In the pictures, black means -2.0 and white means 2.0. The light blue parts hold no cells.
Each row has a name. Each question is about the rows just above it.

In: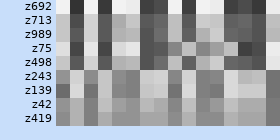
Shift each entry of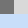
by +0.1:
[-0.1  1.5]
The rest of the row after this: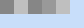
[ 0.7  0.7 -0.1]
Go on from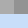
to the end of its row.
[ 0.3  0.6  0.6  0.2  0.8  0.2  0.2  0.8  0.6  0.6 -0.1]

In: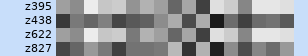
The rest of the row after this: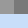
[-1.0 -0.2 -0.2 -0.1  0.9 -1.2  0.8 -1.5  0.2 -0.8  0.1 -0.3  0.4]
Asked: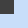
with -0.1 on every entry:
[-1.1]
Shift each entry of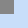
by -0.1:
[0.0]
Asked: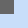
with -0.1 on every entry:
[-0.5]
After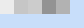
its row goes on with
[ 0.5 -0.4  0.6 -1.0  1.5  1.2  0.1  1.6  1.6  1.5]

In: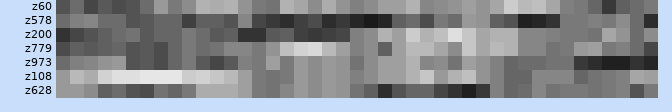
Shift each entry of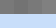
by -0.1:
[-0.2 -0.3 -0.2 -0.1]
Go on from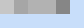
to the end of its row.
[ 0.1  0.0 -0.1 -0.1 -0.2  0.6  0.3 -0.3  0.2]
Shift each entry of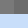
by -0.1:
[-0.2 -0.4]

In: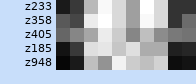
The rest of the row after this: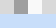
[-1.2 -0.3]
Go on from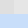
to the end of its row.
[ 1.1  1.5  0.7  0.7 -1.5 -1.4]
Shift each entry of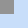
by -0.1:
[0.2]
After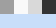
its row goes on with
[-0.3]
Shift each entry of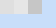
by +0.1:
[1.6 1.7 1.2]

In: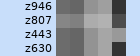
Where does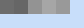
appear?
z443
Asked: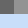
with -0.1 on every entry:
[-0.5  0.2]
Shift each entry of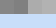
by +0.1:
[0.2 0.1 0.8 0.9]

